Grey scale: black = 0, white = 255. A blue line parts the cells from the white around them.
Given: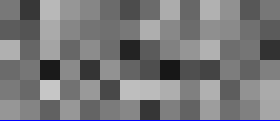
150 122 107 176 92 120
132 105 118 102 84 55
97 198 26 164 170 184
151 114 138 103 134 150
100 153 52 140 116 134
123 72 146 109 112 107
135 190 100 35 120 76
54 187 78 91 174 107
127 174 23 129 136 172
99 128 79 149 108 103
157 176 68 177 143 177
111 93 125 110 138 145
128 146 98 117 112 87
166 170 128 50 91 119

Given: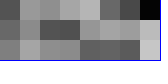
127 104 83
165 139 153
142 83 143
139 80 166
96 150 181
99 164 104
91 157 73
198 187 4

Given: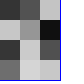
110 54 199 52
213 203 150 82
200 80 16 196

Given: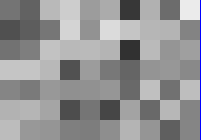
188 178 133 197 114 80 116
152 181 122 197 126 93 98
149 165 152 184 194 118 185
127 77 144 81 185 212 205
125 117 145 156 186 146 156
142 70 150 120 180 219 171
180 163 105 101 49 197 55
149 105 192 148 186 182 177
95 183 113 151 149 180 108
133 132 190 137 159 131 235

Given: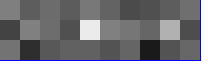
115 67 127
46 128 93
88 109 108
97 80 92
97 235 120
83 128 99
101 118 75
26 102 80
83 177 93
103 77 111

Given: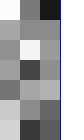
211 201 117 158 144 167 252
57 139 166 69 243 139 122
93 103 178 142 155 139 24

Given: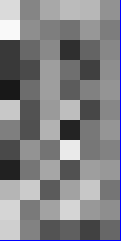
207 213 181 33 73 127 200 24 57 57 249 218
130 122 203 118 147 80 82 109 74 104 142 133
83 162 91 166 116 178 154 158 158 137 126 168
95 213 162 81 234 35 190 92 111 47 114 187
65 152 199 158 119 120 71 129 64 100 151 183
103 142 117 152 130 149 135 148 142 135 125 146

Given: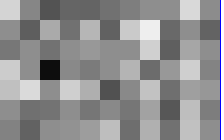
130 142 192 204 119 142 212
98 112 218 142 142 94 134
142 115 142 13 114 170 83
146 142 207 137 142 113 101
157 118 175 123 152 182 100
190 137 81 142 142 97 113
110 118 137 180 142 202 126
176 162 194 108 208 238 142
113 87 111 152 95 105 142
193 190 159 207 166 142 217
142 125 151 131 142 99 140

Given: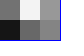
21 114
104 243
132 152
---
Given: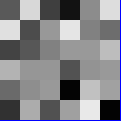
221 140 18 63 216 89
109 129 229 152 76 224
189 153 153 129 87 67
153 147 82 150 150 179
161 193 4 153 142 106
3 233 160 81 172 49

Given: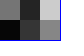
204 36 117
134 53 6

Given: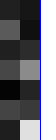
22 32
16 90
44 32
139 71
36 4
58 68
224 30

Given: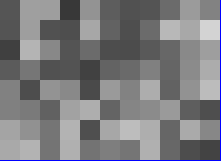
130 155 107 84 81 93 147 56 158 159 85
211 168 184 107 78 98 167 78 81 158 84
158 137 103 89 76 77 107 84 136 180 64
172 139 101 128 106 99 65 83 81 118 91
188 146 98 173 130 154 74 137 147 77 129
78 94 154 139 133 100 174 162 97 122 128
135 170 102 174 189 167 79 179 117 145 164
67 77 103 176 117 126 115 176 116 179 169

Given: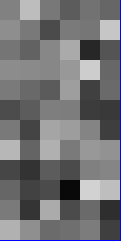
102 114 92 120 189 129
198 118 122 75 121 142
84 39 170 135 98 117
103 205 152 135 138 140
106 64 158 91 105 122
57 60 125 126 92 76
62 132 157 165 68 121
146 152 122 176 100 183
133 128 75 92 51 70
190 210 9 75 66 102
46 106 75 171 52 122
63 124 111 107 143 177

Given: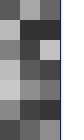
103 167 90
50 50 185
193 66 128
70 90 188
114 142 200
55 67 136
141 102 75

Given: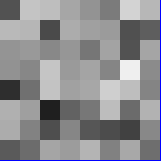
183 211 123 147 166 190 196 82
94 80 155 160 172 74 182 185
165 82 163 118 150 136 153 148
139 239 133 164 154 197 135 146
132 190 207 167 161 195 112 46
178 107 189 119 98 31 159 176
136 65 76 86 134 78 130 172
110 168 129 180 156 165 108 90
